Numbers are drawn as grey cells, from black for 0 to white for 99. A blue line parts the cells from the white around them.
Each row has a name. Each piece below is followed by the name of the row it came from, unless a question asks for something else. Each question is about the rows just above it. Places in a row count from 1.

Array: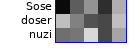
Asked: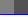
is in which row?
doser
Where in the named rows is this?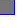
nuzi, 2

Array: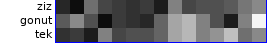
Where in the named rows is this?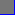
ziz, 14
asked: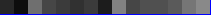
ziz

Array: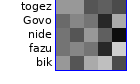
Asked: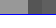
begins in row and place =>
togez, 1
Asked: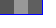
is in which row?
nide
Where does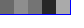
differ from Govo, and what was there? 2, [52]
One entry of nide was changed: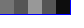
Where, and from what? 4, [37]
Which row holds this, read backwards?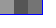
nide
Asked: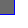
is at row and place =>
Govo, 1

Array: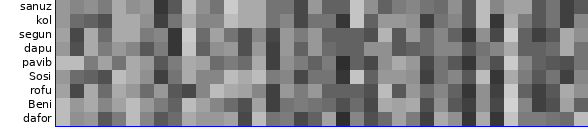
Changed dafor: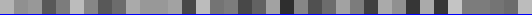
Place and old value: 1, [73]
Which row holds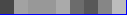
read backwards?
dafor
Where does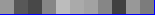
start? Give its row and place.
rofu, 8
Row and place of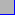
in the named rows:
segun, 24
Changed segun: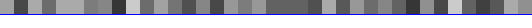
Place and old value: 24, [70]

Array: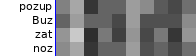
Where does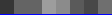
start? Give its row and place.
pozup, 3
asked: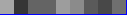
pozup
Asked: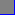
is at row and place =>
pozup, 1
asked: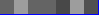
Buz
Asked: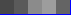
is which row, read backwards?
pozup
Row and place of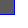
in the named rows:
pozup, 8
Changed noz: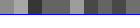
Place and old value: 7, [31]

